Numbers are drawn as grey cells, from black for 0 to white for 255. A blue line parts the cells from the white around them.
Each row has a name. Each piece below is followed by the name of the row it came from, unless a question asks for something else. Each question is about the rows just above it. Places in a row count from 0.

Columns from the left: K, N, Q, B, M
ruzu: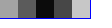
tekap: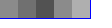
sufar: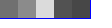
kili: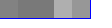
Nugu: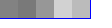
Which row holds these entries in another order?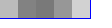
Nugu
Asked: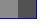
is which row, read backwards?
tekap
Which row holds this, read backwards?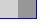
Nugu
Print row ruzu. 163 91 11 71 199
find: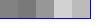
Nugu

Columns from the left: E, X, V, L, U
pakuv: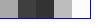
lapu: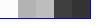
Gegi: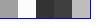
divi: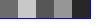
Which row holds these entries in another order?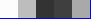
pakuv
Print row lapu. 252 179 189 63 51
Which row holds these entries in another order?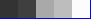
pakuv
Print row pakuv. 169 63 51 189 252

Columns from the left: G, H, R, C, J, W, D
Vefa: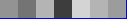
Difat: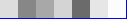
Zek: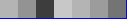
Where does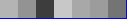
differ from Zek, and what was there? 4, 180
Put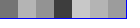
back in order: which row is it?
Zek
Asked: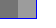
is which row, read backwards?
Zek
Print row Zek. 180 147 61 200 180 156 116
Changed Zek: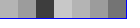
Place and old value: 1, 147

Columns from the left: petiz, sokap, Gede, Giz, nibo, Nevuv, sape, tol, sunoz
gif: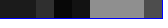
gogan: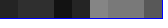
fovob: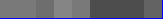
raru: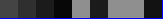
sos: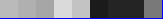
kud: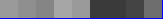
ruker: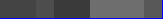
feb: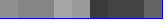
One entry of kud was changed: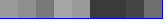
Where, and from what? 2, 133
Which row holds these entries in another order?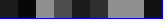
gif
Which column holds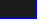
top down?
Nevuv
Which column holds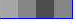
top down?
Gede

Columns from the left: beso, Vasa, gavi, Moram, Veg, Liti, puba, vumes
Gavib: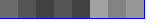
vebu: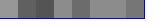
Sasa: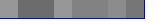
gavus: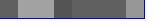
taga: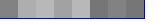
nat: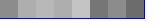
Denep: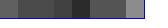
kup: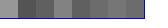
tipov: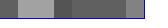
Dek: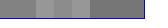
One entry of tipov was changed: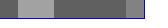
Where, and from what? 3, 84
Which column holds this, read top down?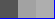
Moram
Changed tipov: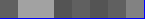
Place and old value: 5, 96
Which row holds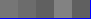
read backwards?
kup
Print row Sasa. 151 108 108 151 130 130 140 118
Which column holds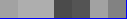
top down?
Vasa

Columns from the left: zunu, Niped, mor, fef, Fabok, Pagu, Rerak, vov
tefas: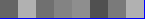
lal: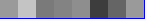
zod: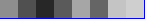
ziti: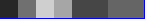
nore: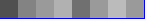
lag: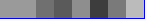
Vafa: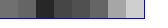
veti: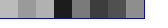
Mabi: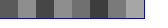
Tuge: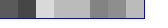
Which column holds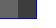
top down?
Pagu
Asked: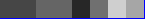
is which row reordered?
ziti
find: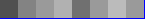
nore
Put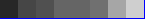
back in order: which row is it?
Vafa
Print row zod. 142 80 39 90 166 101 196 207

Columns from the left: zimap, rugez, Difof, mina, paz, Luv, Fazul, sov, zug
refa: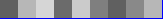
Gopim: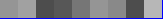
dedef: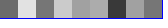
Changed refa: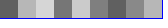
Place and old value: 3, 107
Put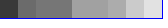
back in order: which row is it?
dedef
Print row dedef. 107 226 118 203 161 172 57 161 118
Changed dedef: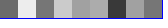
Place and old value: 1, 226
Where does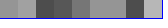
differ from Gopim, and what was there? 6, 137

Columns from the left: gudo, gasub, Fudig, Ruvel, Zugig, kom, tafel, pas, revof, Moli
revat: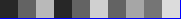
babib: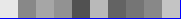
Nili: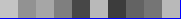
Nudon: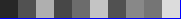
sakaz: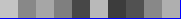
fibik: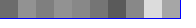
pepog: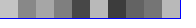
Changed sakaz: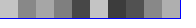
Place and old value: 5, 185
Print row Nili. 196 146 166 127 71 185 60 99 117 185
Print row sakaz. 196 136 166 127 71 185 60 81 136 175
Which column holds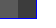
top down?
tafel
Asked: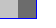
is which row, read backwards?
Nudon
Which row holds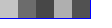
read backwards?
Nudon

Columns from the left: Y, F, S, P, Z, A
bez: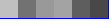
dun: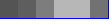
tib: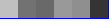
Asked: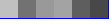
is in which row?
bez
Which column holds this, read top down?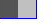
Y
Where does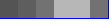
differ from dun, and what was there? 2, 125
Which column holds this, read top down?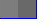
S
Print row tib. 192 114 105 153 143 52

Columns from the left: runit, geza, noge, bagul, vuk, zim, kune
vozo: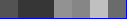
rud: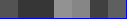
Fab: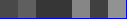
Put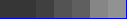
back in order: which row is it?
rud
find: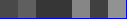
Fab

